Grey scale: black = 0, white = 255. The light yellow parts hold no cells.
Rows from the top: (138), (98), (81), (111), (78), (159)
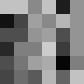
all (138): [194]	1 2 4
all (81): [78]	1 2 5

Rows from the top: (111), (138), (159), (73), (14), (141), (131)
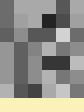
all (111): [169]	2 3 4 6
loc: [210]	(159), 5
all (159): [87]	3 4

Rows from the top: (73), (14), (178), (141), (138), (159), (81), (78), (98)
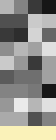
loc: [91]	(159), 1
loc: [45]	(178), 2
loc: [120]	(81), 3
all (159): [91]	1
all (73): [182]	1
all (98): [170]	1 2
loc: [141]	(141), 1

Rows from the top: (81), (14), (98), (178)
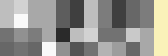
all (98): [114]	1 8 9
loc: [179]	(178), 8
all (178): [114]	2 7

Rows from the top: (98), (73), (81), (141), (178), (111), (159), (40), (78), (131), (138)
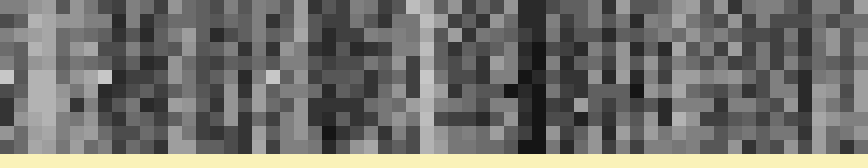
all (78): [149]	2 7 17 22 29 37 47 50 60
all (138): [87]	1 11 25 37 51 52
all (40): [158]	5 13 19 30 42 62
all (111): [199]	1 8 20 31
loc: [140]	(111), 52
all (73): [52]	11 20 28 35
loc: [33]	(78), 42

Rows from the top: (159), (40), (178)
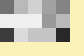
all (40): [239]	1 2 3
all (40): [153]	4
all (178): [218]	2
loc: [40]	(178), 5
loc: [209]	(159), 3

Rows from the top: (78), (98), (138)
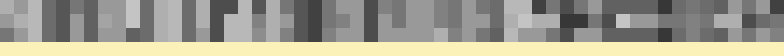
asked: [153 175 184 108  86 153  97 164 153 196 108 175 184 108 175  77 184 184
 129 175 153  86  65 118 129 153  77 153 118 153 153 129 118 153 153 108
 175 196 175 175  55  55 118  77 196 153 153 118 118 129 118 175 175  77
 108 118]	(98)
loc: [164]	(98), 8
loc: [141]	(138), 19
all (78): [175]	1 12 15 20

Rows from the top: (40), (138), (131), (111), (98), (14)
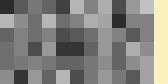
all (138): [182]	1 4
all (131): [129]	2 4 9 11

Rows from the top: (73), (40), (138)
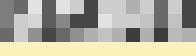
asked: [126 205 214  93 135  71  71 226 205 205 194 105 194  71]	(40)
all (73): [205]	6 8 9 11 13
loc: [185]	(138), 13
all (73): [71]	7 14
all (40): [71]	6 7 14
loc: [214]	(40), 3
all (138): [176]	7 9 11 14

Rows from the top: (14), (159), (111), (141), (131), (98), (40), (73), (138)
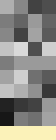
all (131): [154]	2 3 4
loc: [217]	(141), 2
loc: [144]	(40), 3

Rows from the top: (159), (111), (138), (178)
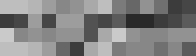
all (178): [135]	10 11 13
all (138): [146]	3 5 6 10 13 14
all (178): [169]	7
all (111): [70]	2 4 8 13

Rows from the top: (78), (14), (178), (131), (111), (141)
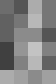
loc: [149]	(131), 2
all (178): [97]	1

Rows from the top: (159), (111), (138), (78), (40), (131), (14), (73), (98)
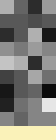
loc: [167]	(131), 3
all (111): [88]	1 2 4
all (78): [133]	4
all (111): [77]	3
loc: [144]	(78), 1
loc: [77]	(111), 3

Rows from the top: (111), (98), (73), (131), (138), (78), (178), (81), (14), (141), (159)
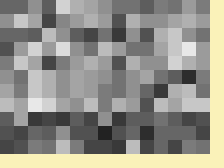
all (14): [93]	1 6 10 11 13
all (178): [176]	4 13
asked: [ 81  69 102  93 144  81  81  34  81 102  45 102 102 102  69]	(141)
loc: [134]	(98), 5

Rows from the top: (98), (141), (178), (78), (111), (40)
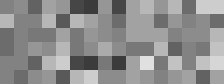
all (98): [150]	5 8 12
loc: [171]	(78), 8

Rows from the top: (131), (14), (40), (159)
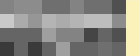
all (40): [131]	5 6
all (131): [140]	2 3
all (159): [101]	2 4 6 7 9
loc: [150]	(14), 3
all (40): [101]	1 2 3 8

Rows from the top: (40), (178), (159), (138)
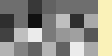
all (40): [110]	1 2 5 6 7
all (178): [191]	5

